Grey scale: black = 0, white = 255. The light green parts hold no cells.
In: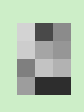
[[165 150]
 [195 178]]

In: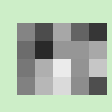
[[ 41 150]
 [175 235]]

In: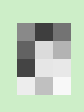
[[219 179]
 [230 232]]

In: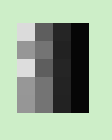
[[116  34]
 [ 94  37]]

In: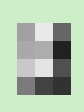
[[173  33]
 [228  80]]

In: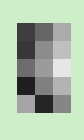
[[140 191]
 [155 230]]

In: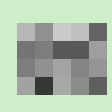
[[125  87]
 [145 163]]

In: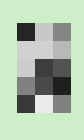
[[209 184]
 [ 61  83]]

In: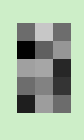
[[ 96 150]
 [166  39]]
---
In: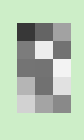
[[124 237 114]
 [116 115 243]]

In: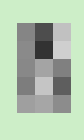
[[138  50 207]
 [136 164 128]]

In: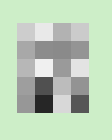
[[168 140 138]
 [183 240 154]]

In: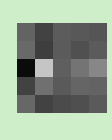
[[105  62  91]
 [ 11 197  95]]

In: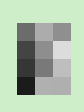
[[ 68 142 220]
 [ 54 121 190]]

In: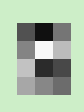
[[132 248 188]
 [194  43  72]]
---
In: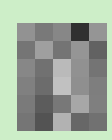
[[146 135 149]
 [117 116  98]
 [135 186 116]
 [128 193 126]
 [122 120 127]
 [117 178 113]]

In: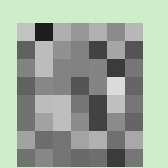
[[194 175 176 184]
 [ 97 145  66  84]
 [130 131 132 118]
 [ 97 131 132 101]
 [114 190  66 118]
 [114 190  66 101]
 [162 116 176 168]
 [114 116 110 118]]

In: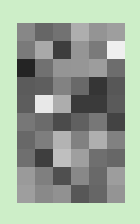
[[135 114 148]
 [122  61 122]
 [ 36 149 157]
 [ 91 130  53]
 [ 93 173  58]
 [119  75 119]
 [104 179 175]
 [111 191 111]
 [154  79 105]
 [158 145 102]]

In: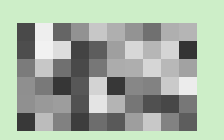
[[ 73 101 199 147 175]
 [ 77 221  93 215 213]
 [123 112 119 174 184]
 [143  54 211 135 202]
 [144 157 228 118  71]
 [ 56 129 109 158 130]]

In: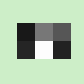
[[24 86]
 [37 34]]

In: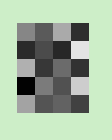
[[134 170]
 [ 42  39]
 [176 107]
 [  2  81]
 [163  98]]

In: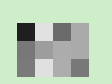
[[ 31 107]
 [120 172]
 [122 173]]

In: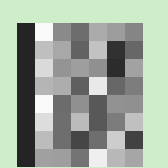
[[ 36 138 171 133]
 [ 36 168 194 103]
 [ 36 148 144 162]
 [ 36 173 233 125]
 [ 36 108  88 144]
 [ 36 110  88 192]
 [ 36 110 110  66]
 [ 36 158 239 166]]
